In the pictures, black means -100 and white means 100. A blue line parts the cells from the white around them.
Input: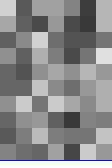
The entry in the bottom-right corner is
20
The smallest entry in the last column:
-8
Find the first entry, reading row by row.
65
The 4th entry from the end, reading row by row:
26
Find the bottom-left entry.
3
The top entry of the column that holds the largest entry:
42
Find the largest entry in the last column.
76
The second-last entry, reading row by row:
59
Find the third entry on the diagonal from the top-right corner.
-36
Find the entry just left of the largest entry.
-8
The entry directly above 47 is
20
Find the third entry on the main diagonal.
65
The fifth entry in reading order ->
3
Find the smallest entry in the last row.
-46
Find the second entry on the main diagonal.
-25
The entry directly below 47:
-20
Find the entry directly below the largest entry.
20

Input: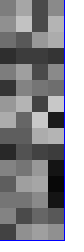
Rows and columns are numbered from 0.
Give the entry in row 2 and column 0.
-14
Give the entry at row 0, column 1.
30
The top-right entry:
8
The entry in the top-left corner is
-2
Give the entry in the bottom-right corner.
13
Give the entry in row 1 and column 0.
13
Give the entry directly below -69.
3
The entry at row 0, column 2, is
-42
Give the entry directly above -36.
-26
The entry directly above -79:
57

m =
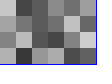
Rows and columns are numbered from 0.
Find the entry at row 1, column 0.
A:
29
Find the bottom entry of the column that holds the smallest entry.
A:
-56
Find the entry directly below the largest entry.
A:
-24
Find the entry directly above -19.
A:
24
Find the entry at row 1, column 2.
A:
-29
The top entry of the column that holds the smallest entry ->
-45
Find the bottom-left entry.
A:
40

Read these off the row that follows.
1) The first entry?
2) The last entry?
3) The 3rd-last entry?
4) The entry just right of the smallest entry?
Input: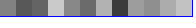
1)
1
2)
52
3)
12
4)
23

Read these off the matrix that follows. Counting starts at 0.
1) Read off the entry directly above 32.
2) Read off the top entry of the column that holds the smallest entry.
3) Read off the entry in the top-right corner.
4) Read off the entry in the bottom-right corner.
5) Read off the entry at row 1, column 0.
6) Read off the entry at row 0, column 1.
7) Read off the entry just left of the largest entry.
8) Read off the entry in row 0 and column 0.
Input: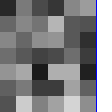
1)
-31
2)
-42
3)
22
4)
11
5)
-19
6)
-4
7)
27
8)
-69

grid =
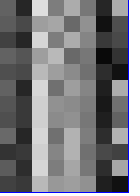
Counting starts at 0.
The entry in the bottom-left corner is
-49
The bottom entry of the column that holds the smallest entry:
-76
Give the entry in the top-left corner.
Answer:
-23
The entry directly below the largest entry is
24
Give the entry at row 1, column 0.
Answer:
-28
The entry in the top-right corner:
35
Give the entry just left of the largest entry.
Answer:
-70
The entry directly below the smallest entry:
-65
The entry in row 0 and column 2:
74
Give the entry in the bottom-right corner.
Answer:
-87
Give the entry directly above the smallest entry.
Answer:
-55
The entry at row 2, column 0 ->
-49
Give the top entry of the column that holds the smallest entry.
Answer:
-70
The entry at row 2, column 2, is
68
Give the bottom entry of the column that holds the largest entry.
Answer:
45
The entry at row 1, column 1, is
-43

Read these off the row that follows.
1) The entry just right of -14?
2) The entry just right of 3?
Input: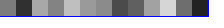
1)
-73
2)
50

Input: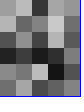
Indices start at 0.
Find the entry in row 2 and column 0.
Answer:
-36
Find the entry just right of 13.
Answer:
-47
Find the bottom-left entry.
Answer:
-13
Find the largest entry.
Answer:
58
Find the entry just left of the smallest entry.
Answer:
47
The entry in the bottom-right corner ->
3
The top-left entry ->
24
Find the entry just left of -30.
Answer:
42
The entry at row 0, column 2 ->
-58

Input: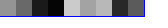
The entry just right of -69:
-29
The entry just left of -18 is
16

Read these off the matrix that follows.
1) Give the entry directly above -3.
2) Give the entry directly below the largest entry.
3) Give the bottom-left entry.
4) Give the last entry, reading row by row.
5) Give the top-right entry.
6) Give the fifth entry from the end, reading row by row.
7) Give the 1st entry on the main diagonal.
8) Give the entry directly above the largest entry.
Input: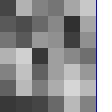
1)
-24
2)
45
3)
-56
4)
2
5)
57
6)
-51
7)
-46
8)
51

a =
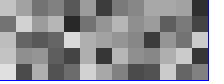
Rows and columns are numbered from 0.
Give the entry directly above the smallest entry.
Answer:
-31
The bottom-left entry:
76
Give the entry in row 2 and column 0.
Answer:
48
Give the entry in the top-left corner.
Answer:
53
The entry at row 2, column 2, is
-31
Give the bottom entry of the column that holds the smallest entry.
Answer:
-15
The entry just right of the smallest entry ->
-10
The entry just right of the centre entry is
17
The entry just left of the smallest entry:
43
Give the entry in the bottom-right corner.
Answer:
1
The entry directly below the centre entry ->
-58
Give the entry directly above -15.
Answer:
-47
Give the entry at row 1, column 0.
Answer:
-10
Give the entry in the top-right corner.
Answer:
-63
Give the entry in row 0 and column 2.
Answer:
-10

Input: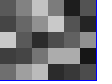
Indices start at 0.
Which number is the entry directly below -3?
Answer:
58
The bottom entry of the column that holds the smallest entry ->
-40
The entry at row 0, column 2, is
52
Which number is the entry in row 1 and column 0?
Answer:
-46
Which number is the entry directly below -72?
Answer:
14
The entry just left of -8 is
-46
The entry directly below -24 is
35
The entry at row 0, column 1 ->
2
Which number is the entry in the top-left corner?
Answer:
-30
